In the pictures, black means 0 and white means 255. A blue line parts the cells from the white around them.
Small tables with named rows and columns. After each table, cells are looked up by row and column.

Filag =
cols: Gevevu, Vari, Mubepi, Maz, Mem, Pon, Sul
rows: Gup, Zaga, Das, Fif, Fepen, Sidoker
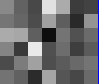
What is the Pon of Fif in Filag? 62
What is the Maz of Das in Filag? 14
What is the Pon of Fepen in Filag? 105
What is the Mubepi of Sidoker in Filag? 43
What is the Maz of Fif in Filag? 80
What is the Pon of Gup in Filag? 60
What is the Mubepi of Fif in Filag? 233
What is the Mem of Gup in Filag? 171
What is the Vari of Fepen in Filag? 124
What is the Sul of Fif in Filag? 91
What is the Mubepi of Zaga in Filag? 76
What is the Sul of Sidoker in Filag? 106

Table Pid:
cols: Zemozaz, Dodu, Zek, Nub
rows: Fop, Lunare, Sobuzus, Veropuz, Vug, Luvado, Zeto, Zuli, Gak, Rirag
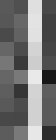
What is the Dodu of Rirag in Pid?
121
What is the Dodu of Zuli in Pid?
76
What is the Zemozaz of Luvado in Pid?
102
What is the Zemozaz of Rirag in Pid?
92
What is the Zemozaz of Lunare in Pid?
87
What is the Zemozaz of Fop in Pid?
89
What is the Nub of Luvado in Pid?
23
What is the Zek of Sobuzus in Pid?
225
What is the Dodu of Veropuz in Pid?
76
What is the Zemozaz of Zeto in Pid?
94
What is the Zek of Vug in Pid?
205
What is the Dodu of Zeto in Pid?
53

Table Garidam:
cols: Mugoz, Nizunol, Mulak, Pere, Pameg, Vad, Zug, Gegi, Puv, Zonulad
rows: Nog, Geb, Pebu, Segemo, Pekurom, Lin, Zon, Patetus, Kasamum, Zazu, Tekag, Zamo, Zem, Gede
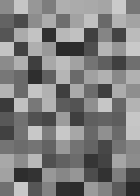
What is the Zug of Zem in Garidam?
77
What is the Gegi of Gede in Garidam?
131
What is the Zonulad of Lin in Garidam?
177
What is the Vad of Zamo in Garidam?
108
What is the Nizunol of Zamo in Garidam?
140
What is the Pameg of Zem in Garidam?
135
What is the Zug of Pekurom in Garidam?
116
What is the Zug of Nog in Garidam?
169
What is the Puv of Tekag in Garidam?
116
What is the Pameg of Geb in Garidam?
110
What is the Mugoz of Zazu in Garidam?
65
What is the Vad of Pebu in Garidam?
193
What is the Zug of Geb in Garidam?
192
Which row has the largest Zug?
Geb

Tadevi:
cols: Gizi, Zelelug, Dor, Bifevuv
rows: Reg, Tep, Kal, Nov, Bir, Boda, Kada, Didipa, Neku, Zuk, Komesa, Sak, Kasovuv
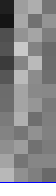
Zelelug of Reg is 158
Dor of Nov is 131
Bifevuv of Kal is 126
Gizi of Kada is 108
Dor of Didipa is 150
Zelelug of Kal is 147
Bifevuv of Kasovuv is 105
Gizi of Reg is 32
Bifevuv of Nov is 106
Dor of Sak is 134
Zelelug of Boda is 187
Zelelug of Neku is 176
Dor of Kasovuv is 127
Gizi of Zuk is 131
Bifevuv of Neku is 127
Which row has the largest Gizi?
Kasovuv

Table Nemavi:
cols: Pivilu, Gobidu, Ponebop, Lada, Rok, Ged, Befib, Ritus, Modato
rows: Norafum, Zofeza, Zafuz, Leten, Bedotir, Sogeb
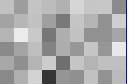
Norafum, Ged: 214
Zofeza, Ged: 197
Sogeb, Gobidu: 175
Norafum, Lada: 188
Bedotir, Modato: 192
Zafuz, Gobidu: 235
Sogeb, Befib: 193
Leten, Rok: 173
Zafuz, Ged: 194
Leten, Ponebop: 190
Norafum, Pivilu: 193
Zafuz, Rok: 174
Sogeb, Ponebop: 210
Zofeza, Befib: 180

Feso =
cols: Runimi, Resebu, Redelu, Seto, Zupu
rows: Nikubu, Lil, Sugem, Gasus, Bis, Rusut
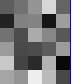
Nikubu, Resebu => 113
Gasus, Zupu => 156
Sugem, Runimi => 114
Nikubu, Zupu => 100
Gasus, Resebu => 73
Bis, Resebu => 68
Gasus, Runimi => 155
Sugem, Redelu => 171
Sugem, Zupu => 88
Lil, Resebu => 129

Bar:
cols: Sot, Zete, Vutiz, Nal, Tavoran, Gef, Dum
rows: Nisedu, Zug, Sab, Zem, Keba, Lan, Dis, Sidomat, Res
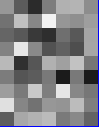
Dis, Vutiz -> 201
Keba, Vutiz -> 86
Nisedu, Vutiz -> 43
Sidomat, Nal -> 151
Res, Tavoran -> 122
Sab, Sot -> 101
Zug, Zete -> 192
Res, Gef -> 137
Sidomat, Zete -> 134
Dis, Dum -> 119
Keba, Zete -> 48
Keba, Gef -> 194
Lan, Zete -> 85
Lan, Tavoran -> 27
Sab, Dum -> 165
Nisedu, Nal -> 125
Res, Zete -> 168
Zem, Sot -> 130
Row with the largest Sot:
Sidomat

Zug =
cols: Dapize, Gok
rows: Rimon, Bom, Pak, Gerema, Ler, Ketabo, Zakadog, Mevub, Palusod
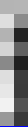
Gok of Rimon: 181
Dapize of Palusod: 152
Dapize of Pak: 179
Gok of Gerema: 97
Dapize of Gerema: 212
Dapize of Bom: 222
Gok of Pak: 35
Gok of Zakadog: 59
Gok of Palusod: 57
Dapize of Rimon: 180
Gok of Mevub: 83
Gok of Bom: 139
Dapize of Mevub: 242
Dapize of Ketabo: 222
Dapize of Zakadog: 231
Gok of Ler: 32
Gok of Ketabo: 60
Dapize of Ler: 137
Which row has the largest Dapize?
Mevub

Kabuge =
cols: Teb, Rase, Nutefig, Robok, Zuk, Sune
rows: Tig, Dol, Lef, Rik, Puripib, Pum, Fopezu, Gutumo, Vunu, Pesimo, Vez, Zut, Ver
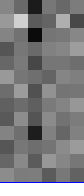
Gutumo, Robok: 122
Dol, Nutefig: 91
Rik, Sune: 157
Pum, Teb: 153
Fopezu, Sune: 118
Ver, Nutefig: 125
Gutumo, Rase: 108
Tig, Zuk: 104
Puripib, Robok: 118
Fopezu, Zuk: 116
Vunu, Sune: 124
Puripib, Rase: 122
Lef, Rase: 114
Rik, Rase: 119
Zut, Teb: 102

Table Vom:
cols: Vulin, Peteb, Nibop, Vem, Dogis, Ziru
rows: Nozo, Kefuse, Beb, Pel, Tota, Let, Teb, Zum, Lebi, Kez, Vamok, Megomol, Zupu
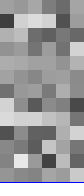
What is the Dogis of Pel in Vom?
114
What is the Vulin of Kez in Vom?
81
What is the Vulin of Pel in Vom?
146
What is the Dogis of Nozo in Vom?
107
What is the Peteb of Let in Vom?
147
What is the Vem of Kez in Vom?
96
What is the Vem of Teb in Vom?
122
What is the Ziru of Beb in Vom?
104
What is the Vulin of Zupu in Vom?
149
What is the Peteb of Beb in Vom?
189
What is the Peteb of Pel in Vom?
155
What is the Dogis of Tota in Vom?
147
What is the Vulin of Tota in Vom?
173
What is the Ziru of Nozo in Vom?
165
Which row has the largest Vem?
Kefuse

